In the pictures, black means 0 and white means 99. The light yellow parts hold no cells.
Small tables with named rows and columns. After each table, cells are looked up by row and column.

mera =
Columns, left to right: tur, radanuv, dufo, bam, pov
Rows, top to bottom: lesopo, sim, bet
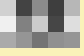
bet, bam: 56
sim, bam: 27
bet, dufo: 45
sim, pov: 86
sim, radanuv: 50
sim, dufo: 79
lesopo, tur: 81
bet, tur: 66
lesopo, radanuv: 26
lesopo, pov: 71
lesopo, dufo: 54
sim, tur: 93
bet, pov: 58
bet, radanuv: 58
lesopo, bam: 24
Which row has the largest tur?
sim

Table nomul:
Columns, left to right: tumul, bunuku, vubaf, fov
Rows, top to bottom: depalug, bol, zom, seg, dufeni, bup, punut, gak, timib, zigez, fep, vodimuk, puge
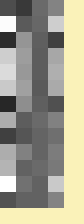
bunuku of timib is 33
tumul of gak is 67
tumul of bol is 98
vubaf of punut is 37
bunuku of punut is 55
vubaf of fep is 41
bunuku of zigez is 50
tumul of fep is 70
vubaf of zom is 37
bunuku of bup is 62
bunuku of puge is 38
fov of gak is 50

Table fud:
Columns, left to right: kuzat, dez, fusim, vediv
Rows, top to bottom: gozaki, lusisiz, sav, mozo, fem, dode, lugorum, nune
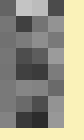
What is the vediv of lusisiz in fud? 57
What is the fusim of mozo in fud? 36
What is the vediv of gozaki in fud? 29
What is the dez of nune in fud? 22
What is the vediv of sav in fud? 47
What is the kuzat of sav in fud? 44
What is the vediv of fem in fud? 48
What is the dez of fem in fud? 25
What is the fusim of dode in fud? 51
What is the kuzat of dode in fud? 47
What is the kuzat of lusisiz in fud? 46
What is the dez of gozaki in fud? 76
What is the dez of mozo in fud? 30
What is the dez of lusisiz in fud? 25
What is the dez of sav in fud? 48
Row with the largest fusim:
gozaki

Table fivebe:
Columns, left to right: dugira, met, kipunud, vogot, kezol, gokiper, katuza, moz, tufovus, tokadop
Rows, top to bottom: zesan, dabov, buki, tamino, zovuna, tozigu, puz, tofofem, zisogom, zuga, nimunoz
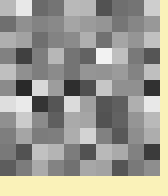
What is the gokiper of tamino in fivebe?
38
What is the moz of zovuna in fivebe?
60
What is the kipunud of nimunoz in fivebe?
66
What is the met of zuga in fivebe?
32
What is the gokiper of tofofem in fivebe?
64
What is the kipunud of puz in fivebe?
20
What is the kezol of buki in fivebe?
54
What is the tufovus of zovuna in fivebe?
51
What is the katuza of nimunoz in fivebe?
63
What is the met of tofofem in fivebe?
79

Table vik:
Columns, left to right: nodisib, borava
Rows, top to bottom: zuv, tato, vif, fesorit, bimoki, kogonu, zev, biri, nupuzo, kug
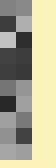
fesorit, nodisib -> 26
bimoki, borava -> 22
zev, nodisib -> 15
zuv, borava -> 53
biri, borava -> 47
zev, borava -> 62
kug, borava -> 61
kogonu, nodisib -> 45
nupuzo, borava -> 26
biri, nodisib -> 62
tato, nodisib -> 23
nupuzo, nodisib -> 56
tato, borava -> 68
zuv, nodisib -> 50
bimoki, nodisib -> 25
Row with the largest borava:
tato

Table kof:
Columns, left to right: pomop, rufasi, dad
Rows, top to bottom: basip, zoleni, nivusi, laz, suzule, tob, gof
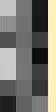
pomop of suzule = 78
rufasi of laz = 45
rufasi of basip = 46
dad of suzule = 24
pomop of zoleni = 56
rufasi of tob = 42
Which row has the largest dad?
gof

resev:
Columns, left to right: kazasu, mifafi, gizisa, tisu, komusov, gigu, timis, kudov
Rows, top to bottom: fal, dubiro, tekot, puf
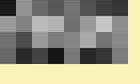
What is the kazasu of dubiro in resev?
60
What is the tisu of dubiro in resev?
69
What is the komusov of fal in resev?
45
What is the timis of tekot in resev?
45
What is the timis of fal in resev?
25
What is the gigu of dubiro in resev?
60
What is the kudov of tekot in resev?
53
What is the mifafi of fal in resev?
57
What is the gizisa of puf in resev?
26
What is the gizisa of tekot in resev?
60
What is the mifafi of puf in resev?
16
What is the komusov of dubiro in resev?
44
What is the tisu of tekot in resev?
48

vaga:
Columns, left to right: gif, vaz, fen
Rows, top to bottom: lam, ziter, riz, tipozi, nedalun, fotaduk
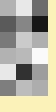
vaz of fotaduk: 73
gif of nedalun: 90
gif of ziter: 35
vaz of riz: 79
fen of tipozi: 97
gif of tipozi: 69
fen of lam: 42
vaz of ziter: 52
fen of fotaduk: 67
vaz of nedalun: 19
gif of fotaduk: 49
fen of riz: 68
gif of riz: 47
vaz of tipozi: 72
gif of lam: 69
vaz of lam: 90

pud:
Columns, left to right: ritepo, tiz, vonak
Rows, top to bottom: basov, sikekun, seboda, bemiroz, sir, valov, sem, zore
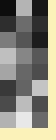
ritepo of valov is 22
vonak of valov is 76
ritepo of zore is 69
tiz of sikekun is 42
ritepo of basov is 5
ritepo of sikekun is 18
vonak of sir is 30
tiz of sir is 40
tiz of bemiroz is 52
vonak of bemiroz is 34
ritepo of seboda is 48
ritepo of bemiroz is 74
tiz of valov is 39
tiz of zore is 90
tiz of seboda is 33

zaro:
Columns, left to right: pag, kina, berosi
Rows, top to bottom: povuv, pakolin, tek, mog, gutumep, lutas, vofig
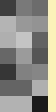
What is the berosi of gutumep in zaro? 52
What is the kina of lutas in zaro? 39
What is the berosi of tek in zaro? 38
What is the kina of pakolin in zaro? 59
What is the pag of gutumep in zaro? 21
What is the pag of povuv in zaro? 24
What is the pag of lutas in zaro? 39
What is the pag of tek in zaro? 68
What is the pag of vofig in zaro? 69
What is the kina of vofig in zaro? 69
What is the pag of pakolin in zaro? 70

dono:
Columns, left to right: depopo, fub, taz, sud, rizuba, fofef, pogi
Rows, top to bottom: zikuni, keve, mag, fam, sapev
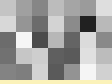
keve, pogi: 72
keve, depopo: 84
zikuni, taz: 52
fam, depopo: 44
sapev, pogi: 81
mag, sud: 71
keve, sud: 82
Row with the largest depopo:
keve

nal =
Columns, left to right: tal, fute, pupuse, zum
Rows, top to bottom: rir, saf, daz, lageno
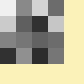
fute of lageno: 56
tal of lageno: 19
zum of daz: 42
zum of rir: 42
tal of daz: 51
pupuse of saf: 19
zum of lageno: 46
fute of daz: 46
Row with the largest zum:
saf

